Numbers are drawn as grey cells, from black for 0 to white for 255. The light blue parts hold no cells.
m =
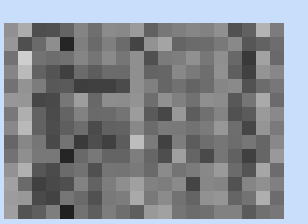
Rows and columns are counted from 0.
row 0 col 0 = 144
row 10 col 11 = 139
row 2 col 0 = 114
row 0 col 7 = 139
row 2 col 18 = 162
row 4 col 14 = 109
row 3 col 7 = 107
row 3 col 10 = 100
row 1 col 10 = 146
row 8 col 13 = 92
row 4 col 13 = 100
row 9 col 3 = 120
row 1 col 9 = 68
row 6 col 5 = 130
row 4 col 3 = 88
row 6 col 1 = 175
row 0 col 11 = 119
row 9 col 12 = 159
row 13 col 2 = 94
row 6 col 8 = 116
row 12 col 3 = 67
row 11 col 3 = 73
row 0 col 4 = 100
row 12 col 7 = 121
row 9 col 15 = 118
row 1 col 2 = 106
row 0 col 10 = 97
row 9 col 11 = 78
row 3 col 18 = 148
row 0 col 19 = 124
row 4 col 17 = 82
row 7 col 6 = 75
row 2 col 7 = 138
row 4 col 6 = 64
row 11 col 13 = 68
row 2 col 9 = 143
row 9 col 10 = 102

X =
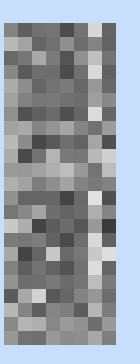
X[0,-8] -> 131
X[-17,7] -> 102
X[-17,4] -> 80
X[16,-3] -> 120
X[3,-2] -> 217
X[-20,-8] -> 136
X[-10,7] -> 132
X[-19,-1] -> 104
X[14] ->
[200, 173, 68, 92, 108, 87, 153, 59]
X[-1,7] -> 127
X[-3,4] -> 126
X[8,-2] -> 165
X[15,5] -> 110
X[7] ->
[162, 168, 133, 148, 165, 132, 114, 155]
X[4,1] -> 142
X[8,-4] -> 111
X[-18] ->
[161, 129, 119, 120, 113, 109, 159, 136]
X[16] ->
[167, 68, 101, 199, 106, 120, 200, 222]
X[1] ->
[184, 163, 101, 113, 143, 109, 131, 99]
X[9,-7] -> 74
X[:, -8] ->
[131, 184, 105, 136, 171, 161, 144, 162, 185, 171, 154, 175, 145, 118, 200, 122, 167, 130, 147, 91, 182, 137, 151]
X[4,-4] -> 123
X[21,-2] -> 110
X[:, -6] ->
[113, 101, 168, 110, 102, 119, 96, 133, 72, 114, 161, 125, 101, 164, 68, 125, 101, 115, 111, 209, 95, 175, 112]
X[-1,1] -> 114
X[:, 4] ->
[76, 143, 84, 76, 123, 113, 80, 165, 111, 121, 189, 163, 68, 100, 108, 75, 106, 83, 107, 102, 126, 154, 139]
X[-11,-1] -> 80
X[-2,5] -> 145
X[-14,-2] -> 184
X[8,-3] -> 99
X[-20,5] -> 112
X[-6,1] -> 95

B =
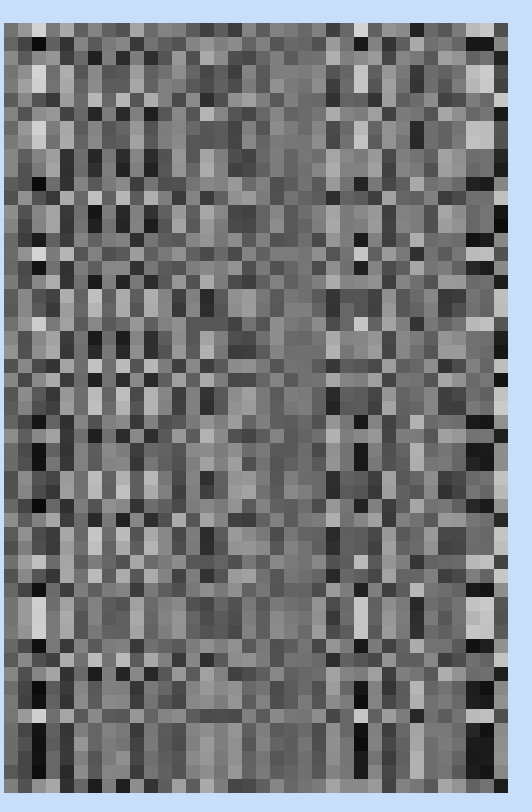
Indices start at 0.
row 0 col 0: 114
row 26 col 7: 100
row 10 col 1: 82
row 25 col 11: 94
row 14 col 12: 164
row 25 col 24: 132
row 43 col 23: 75
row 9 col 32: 144
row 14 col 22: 126
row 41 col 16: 81
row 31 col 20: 97
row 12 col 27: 161
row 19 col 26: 66
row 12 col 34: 112
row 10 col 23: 172
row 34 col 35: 147
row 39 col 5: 114
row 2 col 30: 88
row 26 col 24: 95
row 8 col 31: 98
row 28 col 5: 132
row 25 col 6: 33
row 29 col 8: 43
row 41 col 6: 129
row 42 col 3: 120
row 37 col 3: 58
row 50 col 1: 69
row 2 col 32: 148
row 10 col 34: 113
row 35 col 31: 153
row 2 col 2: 137
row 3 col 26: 95
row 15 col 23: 149
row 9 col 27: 73
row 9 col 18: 104
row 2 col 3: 149
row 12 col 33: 112
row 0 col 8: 81
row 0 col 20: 120

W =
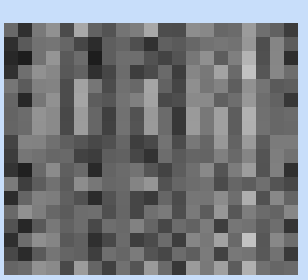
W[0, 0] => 105
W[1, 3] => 117
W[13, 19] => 100
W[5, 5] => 165
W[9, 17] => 133
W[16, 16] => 120
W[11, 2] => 93
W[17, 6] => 101
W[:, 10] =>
[168, 49, 82, 75, 165, 163, 153, 154, 73, 50, 85, 149, 58, 112, 101, 75, 84, 154]
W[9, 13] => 101
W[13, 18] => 107
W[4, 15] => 131
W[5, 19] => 98
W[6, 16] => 93
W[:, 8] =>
[116, 101, 110, 108, 112, 115, 113, 114, 102, 97, 107, 106, 103, 102, 105, 107, 102, 113]
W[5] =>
[102, 39, 118, 145, 76, 165, 93, 86, 115, 128, 163, 73, 78, 138, 138, 96, 110, 152, 110, 98, 55]
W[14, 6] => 72
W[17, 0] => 101
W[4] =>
[118, 91, 129, 131, 76, 162, 118, 75, 112, 104, 165, 98, 69, 143, 118, 131, 94, 145, 116, 90, 94]
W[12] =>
[44, 101, 129, 125, 96, 81, 43, 83, 103, 70, 58, 102, 75, 118, 117, 140, 110, 174, 81, 136, 100]
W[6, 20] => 107
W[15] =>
[47, 109, 143, 133, 89, 97, 47, 72, 107, 62, 75, 108, 61, 134, 120, 162, 105, 194, 87, 136, 109]
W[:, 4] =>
[75, 102, 90, 88, 76, 76, 72, 73, 95, 105, 95, 91, 96, 91, 98, 89, 101, 73]
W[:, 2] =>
[121, 114, 114, 145, 129, 118, 147, 146, 130, 113, 105, 93, 129, 126, 89, 143, 90, 146]
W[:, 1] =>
[47, 90, 29, 111, 91, 39, 108, 107, 131, 118, 32, 62, 101, 145, 39, 109, 43, 107]
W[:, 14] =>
[136, 114, 144, 120, 118, 138, 120, 120, 102, 100, 137, 114, 117, 92, 124, 120, 123, 121]
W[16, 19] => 114
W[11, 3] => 113
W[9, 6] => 61
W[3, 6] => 48
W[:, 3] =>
[145, 117, 149, 135, 131, 145, 138, 138, 112, 103, 139, 113, 125, 103, 120, 133, 117, 138]
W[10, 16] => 124

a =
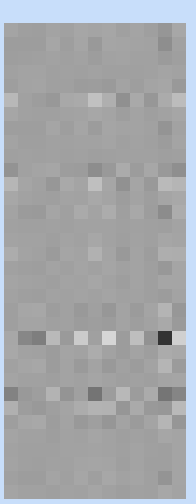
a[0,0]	164
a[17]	[161, 159, 158, 163, 160, 164, 161, 165, 161, 163, 159, 152, 165]
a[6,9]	163
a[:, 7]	[166, 165, 162, 160, 154, 175, 164, 165, 164, 160, 153, 166, 164, 172, 162, 162, 164, 165, 162, 164, 151, 156, 214, 162, 153, 162, 156, 178, 150, 162, 162, 164, 167, 161]
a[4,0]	158
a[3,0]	161
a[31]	[163, 160, 159, 161, 161, 164, 165, 164, 159, 163, 159, 159, 164]
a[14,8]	160
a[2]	[158, 159, 160, 162, 160, 162, 157, 162, 163, 161, 161, 155, 159]
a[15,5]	161
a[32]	[160, 157, 157, 164, 160, 166, 159, 167, 162, 164, 160, 148, 164]
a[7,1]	158
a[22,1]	135
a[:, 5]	[166, 165, 162, 160, 156, 170, 163, 165, 162, 161, 156, 164, 162, 170, 162, 161, 163, 164, 162, 163, 153, 156, 203, 162, 154, 161, 160, 172, 153, 161, 162, 164, 166, 161]
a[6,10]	159
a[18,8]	158
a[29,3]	158
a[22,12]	208
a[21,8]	163
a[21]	[159, 164, 164, 160, 161, 156, 158, 156, 163, 158, 162, 169, 154]
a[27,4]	164
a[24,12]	155
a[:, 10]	[159, 162, 161, 161, 164, 151, 159, 161, 160, 161, 167, 153, 158, 157, 160, 160, 157, 159, 159, 159, 164, 162, 146, 158, 163, 159, 171, 153, 164, 159, 160, 159, 160, 160]
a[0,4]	161
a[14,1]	160
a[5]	[184, 161, 157, 152, 168, 170, 193, 175, 144, 169, 151, 171, 188]
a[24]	[161, 165, 167, 156, 163, 154, 163, 153, 161, 156, 163, 181, 155]
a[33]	[164, 161, 161, 159, 162, 161, 165, 161, 158, 161, 160, 167, 163]
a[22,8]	156
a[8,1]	159
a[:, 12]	[167, 161, 159, 162, 153, 188, 166, 162, 164, 160, 143, 181, 168, 172, 163, 164, 173, 165, 165, 163, 151, 154, 208, 168, 155, 165, 133, 185, 150, 164, 164, 164, 164, 163]
